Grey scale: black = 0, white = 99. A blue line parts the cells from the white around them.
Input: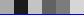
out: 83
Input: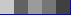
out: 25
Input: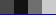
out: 79
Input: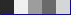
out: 83
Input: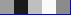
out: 54
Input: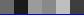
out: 24
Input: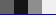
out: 93
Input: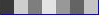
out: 76
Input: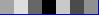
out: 56
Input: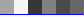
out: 40
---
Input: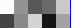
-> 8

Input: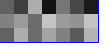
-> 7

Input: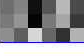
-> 2

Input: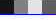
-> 8

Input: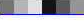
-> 8

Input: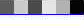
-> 2

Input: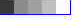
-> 22

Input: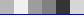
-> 20
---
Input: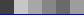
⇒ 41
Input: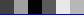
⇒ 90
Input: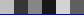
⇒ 82
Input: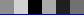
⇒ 12
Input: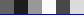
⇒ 28
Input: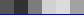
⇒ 85
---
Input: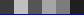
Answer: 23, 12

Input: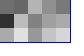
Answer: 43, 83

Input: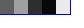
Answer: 37, 91

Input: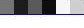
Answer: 45, 80

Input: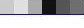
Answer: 79, 43

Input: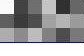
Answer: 97, 47

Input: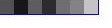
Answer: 32, 76

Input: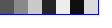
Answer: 33, 85

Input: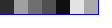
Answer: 17, 66
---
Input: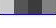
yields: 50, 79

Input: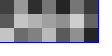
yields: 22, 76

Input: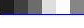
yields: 52, 12

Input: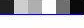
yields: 4, 13

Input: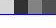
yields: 31, 83

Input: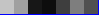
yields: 31, 76

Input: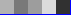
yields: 19, 69
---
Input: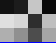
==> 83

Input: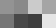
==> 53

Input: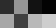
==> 58

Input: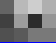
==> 61

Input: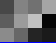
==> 60

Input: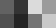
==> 20

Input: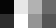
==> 90

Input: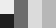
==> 42

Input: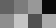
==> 48

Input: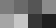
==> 41
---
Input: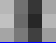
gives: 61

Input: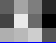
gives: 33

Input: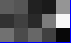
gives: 3

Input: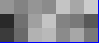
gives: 47

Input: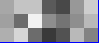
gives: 51

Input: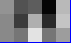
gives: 61
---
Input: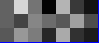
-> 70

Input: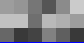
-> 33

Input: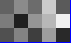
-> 42

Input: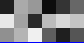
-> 5

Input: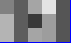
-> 64

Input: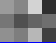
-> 52

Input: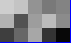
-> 57
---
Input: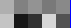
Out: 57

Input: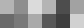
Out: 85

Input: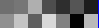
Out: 68

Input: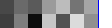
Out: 35

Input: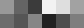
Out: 23

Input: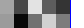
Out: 88

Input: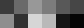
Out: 59
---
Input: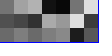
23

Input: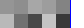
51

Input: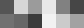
27

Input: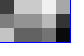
20

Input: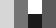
35

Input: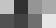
66

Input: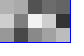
20
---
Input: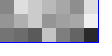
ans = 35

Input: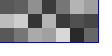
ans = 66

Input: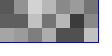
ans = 49

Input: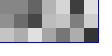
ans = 87

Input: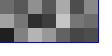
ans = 70

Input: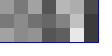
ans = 57

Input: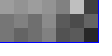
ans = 43
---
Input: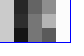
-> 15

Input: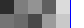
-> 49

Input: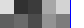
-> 19

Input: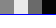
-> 91

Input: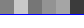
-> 78

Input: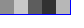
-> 78

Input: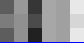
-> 59

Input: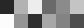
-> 69

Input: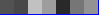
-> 28
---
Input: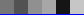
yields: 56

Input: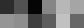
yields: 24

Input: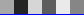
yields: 83

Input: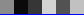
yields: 21

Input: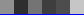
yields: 45

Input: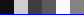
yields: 24

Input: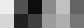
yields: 25

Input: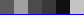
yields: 29

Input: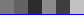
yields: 17

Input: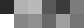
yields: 56
